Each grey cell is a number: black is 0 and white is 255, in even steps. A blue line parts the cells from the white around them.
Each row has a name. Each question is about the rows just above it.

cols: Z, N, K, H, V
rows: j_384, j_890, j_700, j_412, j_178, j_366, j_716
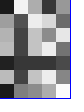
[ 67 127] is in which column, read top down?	N
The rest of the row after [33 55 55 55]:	[74]
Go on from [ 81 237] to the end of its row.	[216 107]
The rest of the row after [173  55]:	[152]
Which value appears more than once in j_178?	[55]

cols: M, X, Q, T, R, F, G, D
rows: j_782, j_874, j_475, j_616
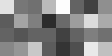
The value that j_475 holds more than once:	[99]
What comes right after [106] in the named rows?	[157]

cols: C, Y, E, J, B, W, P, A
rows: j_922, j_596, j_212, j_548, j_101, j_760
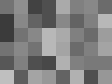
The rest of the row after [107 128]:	[164]
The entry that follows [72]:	[177]
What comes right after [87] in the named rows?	[128]
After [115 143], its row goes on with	[ 66  79 170 128 136 107]
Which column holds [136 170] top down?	B

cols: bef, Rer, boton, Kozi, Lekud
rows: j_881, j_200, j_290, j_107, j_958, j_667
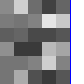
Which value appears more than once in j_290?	[73]
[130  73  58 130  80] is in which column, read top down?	boton
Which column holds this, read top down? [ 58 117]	Rer
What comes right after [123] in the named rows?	[117]
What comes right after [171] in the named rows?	[80]
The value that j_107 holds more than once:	[58]

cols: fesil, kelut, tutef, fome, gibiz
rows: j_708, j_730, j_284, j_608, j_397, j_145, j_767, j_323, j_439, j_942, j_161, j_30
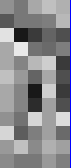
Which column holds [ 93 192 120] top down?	kelut
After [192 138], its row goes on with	[176 160]

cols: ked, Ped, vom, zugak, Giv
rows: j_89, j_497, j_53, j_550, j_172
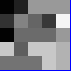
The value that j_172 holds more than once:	[115]
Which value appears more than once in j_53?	[107]
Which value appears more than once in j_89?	[153]
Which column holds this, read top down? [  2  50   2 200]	ked
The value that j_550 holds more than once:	[200]

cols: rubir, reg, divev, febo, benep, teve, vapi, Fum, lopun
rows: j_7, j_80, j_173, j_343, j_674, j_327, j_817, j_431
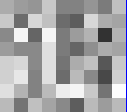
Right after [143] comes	[172]
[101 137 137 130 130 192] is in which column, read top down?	divev
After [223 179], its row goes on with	[130 186 237 245 200 116 253]

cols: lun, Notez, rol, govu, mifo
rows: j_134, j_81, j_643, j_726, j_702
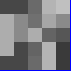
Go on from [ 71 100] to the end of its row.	[180  58]
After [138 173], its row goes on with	[100  86]

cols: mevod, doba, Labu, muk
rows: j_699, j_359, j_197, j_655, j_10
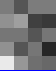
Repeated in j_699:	[124]
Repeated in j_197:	[118]
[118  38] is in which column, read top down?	muk
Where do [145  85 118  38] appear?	j_655
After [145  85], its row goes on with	[118  38]
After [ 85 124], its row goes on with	[124]

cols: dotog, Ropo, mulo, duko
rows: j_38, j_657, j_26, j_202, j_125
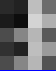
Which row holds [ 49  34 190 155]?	j_202
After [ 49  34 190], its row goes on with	[155]

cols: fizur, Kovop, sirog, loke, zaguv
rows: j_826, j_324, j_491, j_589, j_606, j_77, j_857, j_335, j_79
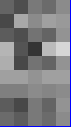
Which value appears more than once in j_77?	[160]
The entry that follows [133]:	[139]
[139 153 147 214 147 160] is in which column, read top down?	zaguv
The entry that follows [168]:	[139]
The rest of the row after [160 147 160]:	[160]
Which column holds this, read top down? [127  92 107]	fizur

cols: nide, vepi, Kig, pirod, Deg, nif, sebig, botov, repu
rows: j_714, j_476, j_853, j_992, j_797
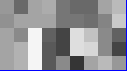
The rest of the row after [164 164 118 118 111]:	[132 201]
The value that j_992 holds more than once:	[68]
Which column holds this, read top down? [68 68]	Deg
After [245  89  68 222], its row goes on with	[215 138  68]
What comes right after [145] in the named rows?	[164]
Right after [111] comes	[132]

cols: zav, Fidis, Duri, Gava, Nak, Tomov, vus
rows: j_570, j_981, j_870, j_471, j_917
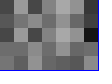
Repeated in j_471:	[109]
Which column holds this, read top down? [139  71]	Duri

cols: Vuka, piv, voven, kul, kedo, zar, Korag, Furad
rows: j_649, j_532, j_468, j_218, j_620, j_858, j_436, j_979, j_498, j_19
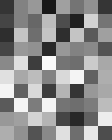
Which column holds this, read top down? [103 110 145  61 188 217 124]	voven
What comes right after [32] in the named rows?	[211]
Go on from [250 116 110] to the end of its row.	[203 168]

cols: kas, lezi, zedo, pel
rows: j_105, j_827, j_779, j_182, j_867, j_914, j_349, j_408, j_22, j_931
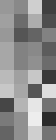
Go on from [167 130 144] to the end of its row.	[108]
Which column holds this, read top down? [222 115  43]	pel
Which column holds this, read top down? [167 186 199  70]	kas

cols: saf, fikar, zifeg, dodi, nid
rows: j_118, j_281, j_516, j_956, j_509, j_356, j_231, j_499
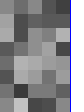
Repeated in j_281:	[89]
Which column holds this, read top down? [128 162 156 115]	dodi
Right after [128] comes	[178]
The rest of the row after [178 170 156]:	[149]

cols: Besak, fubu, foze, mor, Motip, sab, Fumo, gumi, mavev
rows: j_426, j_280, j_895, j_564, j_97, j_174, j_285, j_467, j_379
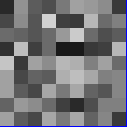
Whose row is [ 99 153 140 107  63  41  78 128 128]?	j_467
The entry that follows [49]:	[190]

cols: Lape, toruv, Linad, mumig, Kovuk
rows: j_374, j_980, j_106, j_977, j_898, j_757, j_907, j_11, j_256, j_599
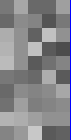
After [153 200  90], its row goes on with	[97]
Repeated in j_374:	[105]
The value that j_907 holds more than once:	[139]
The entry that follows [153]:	[200]

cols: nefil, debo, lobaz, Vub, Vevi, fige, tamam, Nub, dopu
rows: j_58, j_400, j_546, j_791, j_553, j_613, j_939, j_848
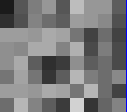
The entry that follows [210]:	[53]
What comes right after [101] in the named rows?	[131]
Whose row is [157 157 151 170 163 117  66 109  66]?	j_546
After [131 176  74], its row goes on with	[125  74]

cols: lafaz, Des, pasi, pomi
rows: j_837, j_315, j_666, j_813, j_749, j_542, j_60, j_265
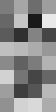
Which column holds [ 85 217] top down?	pasi
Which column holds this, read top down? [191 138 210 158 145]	lafaz

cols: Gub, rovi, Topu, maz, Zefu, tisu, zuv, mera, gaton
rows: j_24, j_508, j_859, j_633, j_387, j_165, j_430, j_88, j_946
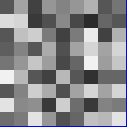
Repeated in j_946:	[227]
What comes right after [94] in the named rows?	[131]
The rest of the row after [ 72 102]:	[241 157 198]
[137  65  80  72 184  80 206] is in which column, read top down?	Zefu

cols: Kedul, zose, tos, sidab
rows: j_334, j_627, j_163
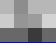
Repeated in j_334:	[183]
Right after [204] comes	[149]
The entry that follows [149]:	[156]
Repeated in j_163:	[104]
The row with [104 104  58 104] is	j_163
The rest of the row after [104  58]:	[104]
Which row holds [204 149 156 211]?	j_627

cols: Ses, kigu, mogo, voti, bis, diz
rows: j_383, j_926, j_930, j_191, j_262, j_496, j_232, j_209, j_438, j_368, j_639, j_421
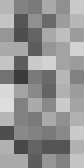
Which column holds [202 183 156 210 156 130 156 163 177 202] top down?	diz
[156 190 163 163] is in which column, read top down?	bis
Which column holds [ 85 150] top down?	voti
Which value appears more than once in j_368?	[137]

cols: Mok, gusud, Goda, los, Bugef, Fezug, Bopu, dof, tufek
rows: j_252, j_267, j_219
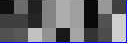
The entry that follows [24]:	[165]
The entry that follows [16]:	[108]
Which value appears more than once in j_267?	[63]
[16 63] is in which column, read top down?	Mok
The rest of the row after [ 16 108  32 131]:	[173 159   9 152  63]
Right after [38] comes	[131]

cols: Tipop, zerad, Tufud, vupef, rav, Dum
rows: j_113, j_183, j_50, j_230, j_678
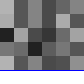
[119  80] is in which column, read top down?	rav
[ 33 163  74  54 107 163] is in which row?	j_50
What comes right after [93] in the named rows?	[119]
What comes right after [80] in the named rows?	[144]
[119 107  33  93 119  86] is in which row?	j_230

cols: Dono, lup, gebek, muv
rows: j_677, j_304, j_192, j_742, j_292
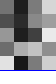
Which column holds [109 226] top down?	Dono
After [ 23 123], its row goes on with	[207]
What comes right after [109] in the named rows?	[173]
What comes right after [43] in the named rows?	[137]
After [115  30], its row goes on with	[123 214]

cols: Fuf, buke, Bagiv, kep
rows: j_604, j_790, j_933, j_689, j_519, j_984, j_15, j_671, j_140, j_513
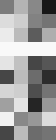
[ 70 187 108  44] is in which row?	j_984
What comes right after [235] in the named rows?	[187]
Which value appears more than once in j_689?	[249]

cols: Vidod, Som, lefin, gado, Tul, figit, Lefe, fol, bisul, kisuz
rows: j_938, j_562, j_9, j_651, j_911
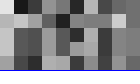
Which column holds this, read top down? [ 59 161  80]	lefin
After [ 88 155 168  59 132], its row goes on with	[125]
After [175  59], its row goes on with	[132 125]
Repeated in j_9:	[88]

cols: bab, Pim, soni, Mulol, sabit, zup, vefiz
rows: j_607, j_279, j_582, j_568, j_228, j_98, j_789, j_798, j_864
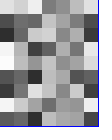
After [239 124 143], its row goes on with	[189 225]
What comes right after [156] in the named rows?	[149]
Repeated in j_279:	[77]
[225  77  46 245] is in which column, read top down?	bab
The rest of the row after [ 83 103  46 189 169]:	[83 97]

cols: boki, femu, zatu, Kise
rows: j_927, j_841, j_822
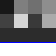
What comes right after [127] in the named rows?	[112]
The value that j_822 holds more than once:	[44]
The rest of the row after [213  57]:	[170]

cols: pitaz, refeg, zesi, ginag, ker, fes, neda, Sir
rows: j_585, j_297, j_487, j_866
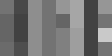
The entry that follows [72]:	[142]
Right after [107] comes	[78]
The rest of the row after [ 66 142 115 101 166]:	[ 66 115]
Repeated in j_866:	[115]

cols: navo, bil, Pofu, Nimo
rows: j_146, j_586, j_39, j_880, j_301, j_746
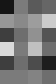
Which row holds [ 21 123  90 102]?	j_146
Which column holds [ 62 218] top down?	navo
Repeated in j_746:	[123]

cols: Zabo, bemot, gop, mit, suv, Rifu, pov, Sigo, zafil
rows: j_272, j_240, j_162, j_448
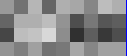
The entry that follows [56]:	[78]
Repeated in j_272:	[175]
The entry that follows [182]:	[101]
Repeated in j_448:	[160]
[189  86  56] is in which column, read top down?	Sigo

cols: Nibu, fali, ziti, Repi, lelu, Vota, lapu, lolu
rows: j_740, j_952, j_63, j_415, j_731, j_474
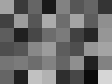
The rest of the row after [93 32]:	[ 71 109 123  65  38 150]
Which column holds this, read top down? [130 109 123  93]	lelu
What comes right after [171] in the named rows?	[109]

